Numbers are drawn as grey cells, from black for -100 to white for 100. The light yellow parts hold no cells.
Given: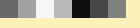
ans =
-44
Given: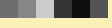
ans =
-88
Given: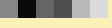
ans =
44
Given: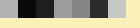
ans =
-66
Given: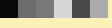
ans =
-42
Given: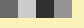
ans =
-62
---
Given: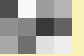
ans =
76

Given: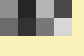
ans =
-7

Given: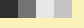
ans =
81

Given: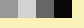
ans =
-20

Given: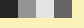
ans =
79

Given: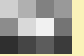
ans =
-28

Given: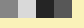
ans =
-71

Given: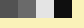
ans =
79
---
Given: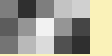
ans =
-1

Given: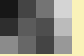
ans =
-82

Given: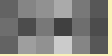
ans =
-22

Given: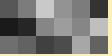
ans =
-32

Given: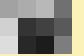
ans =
27

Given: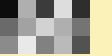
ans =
-90

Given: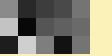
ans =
8

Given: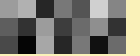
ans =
22
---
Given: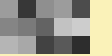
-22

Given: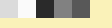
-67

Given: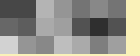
25

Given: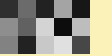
66

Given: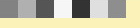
93

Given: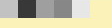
25

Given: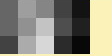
53

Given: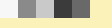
58

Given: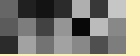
17
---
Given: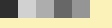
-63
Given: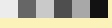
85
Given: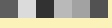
-26
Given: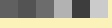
-25
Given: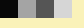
-94
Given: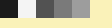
-79
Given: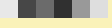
82
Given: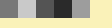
-6
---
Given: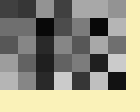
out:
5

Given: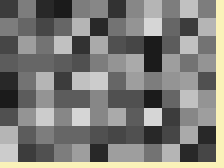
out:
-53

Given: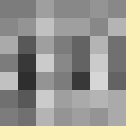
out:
-12

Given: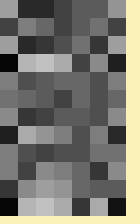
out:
42

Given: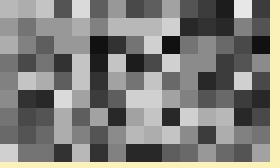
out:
-9

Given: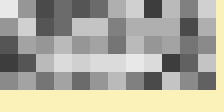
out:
28
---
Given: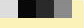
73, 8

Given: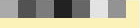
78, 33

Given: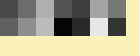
81, 47

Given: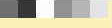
97, 78

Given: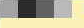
45, 28

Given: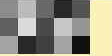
72, 56
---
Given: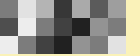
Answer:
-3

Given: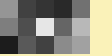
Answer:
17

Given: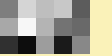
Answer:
-1

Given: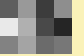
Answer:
-26

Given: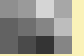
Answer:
12

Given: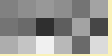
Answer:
1
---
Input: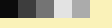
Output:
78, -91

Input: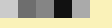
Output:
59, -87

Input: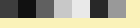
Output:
83, -87

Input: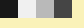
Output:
88, -81

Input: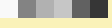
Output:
95, -58

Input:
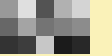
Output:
75, -79

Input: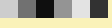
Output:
78, -88
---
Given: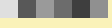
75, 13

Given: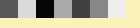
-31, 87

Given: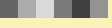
-21, 15

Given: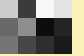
60, -80

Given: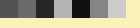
-35, 59

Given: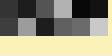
-59, 58

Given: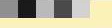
12, 65

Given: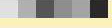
76, -68

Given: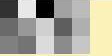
-61, 55

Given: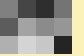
0, -72
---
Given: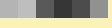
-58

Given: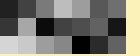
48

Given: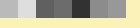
-15

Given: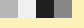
6

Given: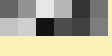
43

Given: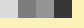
-57

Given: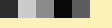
-93

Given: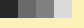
71

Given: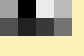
46

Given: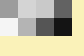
-23
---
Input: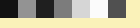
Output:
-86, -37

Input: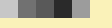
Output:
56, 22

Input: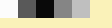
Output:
98, 50

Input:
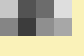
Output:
56, 31

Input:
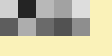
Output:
64, 11

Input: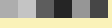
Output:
36, -45

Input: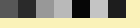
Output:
-32, -77
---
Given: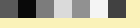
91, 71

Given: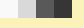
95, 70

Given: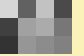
68, 52

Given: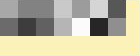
97, 67

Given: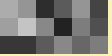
54, 35

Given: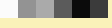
97, 33
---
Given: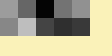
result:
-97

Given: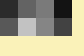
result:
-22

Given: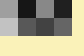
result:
-83

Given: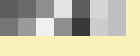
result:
-28

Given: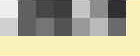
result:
54

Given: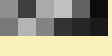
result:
51

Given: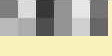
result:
16
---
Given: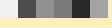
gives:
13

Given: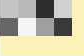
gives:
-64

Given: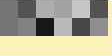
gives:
36

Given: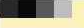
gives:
-31

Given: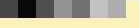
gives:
-37

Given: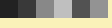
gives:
7

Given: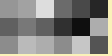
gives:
73

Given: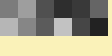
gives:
-37

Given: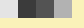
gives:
-35

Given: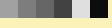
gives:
-20
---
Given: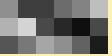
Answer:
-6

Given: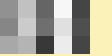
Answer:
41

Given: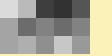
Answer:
37

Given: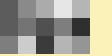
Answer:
60

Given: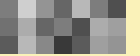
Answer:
44

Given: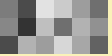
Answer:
40

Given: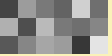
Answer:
5
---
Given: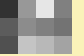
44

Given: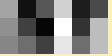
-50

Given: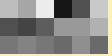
-7

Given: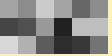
-28

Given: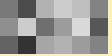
30

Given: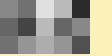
36

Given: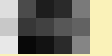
-86
